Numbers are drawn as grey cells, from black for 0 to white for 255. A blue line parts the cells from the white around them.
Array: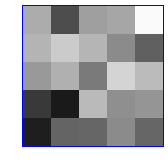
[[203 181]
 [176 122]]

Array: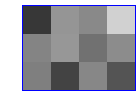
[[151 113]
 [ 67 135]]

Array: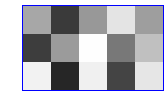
[[155 254]
 [ 38 240]]

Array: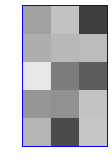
[[184 187]
 [125  93]]

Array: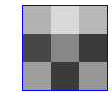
[[135  58]
 [ 58 151]]

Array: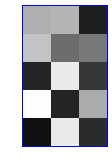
[[108 120]
 [234  55]]

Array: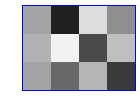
[[242  74]
 [105 181]]

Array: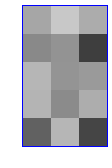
[[147  62]
 [148 154]]
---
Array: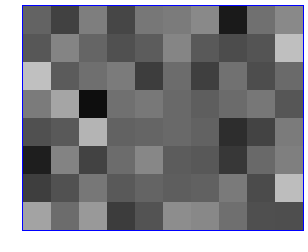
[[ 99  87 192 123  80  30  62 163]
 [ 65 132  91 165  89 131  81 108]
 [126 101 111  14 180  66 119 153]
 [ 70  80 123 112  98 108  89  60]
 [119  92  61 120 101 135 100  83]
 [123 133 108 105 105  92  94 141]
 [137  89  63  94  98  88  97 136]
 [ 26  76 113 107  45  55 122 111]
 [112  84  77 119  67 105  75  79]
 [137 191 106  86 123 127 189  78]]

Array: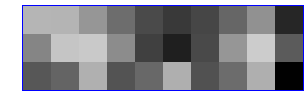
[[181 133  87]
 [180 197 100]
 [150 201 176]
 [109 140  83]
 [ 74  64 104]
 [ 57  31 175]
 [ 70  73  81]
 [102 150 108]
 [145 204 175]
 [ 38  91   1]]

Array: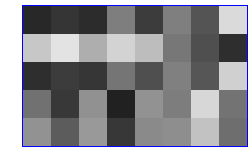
[[ 40 199  46 113 146]
 [ 53 227  60  56  92]
 [ 44 174  54 145 153]
 [126 211 117  33  55]
 [ 60 189  79 146 138]
 [127 119 128 125 142]
 [ 84  79  86 215 194]
 [218  46 208 115 110]]

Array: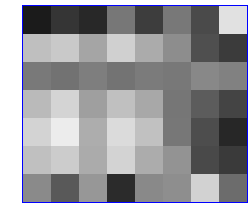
[[ 27 191 121 186 211 192 138]
 [ 53 201 114 212 236 204  89]
 [ 40 165 126 159 173 171 151]
 [119 208 115 192 219 211  43]
 [ 61 171 123 168 193 172 137]
 [120 141 120 118 119 147 142]
 [ 74  79 136  92  77  73 210]
 [225  59 129  68  39  58 108]]

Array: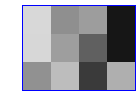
[[216 215 145]
 [143 158 189]
 [157  96  58]
 [ 22  22 175]]

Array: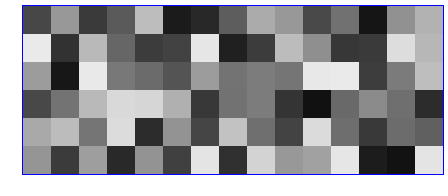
[[ 71 234 156  72 169 149]
 [152  50  23 115 188  59]
 [ 58 185 233 185 117 158]
 [ 90 102 120 217 220  41]
 [189  60 107 214  44 147]
 [ 27  66  84 176 147  64]
 [ 40 230 156  56  69 228]
 [ 93  32 115 114 194  48]
 [171  60 124 124 111 211]
 [152 188 117  52  67 152]
 [ 73 143 232  17 219 161]
 [113  55 234 105 110 230]
 [ 21  58  61 139  57  28]
 [145 221 123 111 108  18]
 [178 183 190  44  96 228]]

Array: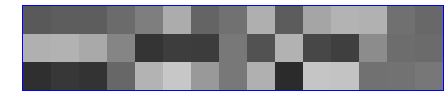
[[ 89 176  47]
 [ 93 178  55]
 [ 93 169  51]
 [107 133 103]
 [126  52 179]
 [172  61 199]
 [100  60 153]
 [113 120 120]
 [175  82 176]
 [ 92 178  43]
 [165  71 197]
 [179  63 195]
 [177 140 113]
 [112 109 114]
 [104 107 119]]

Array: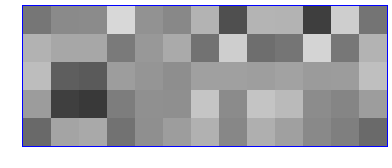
[[118 178 189 156 105]
 [138 167  94  63 164]
 [139 167  90  57 169]
 [216 122 157 125 114]
 [146 152 149 144 143]
 [136 170 142 143 157]
 [179 114 160 197 177]
 [ 79 206 160 139 135]
 [180 110 158 196 175]
 [179 117 162 186 160]
 [ 62 212 155 140 137]
 [206 119 156 133 127]
 [116 179 191 157 106]]

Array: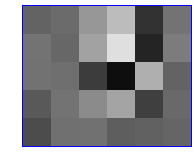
[[ 99 115 114  89  76]
 [107 103 111 115 112]
 [151 162  60 139 113]
 [188 223  14 164  94]
 [ 50  36 175  63  97]
 [115 124  99 105 101]]
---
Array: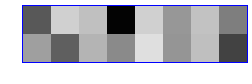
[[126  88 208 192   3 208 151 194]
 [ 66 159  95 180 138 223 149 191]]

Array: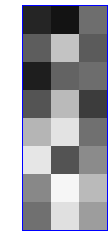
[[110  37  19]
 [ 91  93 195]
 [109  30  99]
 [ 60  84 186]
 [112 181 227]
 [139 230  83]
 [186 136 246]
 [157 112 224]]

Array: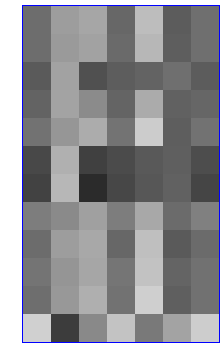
[[111 109 157 166 103 189  92]
 [111 109 154 162 106 183  94]
 [ 92  90 162  80  93  99 111]
 [102  99 163 139 100 171  97]
 [114 114 150 172 115 204  94]
 [ 77  72 176  64  75  89  95]
 [ 69  66 183  43  71  87  97]
 [128 125 138 160 125 168 107]
 [107 108 157 168 103 191  90]
 [113 116 149 166 117 194 100]
 [113 110 152 175 114 207  95]
 [205 208  60 137 195 121 163]]

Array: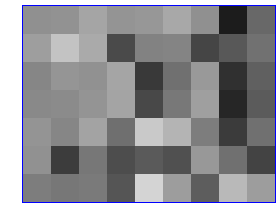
[[104 144 146 165 148 151 168 144  28]
 [113 158 195 170  74 130 132  69  88]
 [ 96 134 149 145 165  57 112 153  48]
 [ 91 137 139 148 164  72 120 159  38]
 [112 148 134 163 111 201 180 125  59]
 [ 67 145  60 119  77  90  80 152 112]
 [157 125 119 122  85 212 157  93 185]]

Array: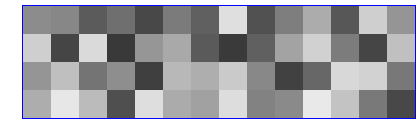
[[149 140 135  91 111  72 123  96 223  81 126 172  87 207]
 [192 207  69 218  57 150 169  90  58  96 163 209 124  69]
 [120 149 191 116 142  63 184 174 202 136  65 103 216 210]
 [ 72 173 231 187  79 222 171 161 221 130 138 233 195 121]]

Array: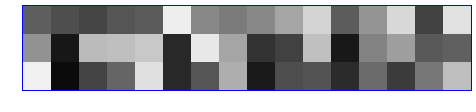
[[225  94  78  69  85  91 238 135 123 136 165 212  92 148 216  66]
 [ 96 146  23 187 191 200  40 232 165  51  65 192  24 130 158  89]
 [190 240  11  68 101 224  40  85 174  26  78  83  43 107  59 119]]

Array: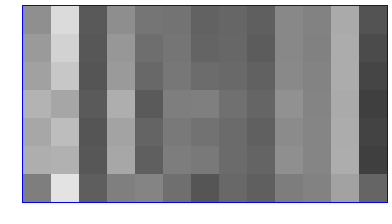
[[ 83 143 219  89 142 117 115  98 102  95 136 130 170]
 [ 75 154 210  87 151 110 117 100 103  92 136 129 172]
 [ 69 161 199  85 154 104 119 108 105  97 137 131 172]
 [ 63 179 166  90 174  90 126 127 112 101 145 132 170]
 [ 67 167 189  85 163 100 121 114 107  96 139 133 172]
 [ 63 174 177  87 167  95 125 121 107 100 143 133 173]
 [101 126 227  94 127 132 111  85 104  95 125 130 162]]

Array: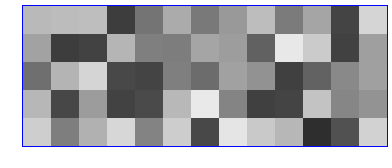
[[213 185 188 190  61 116 171 121 153 189 123 165  68]
 [159 162  61  66 181 127 125 165 157  97 232 203  65]
 [160 111 180 213  72  68 127 108 161 146  64  98 137]
 [147 183  71 156  66  74 184 233 132  64  68 195 134]
 [210 206 126 177 215 131 205  72 229 201 183  46  81]]

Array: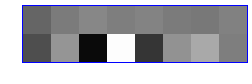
[[129 101 123 135 126 131 123 120]
 [126  78 149  10 253  53 146 169]]
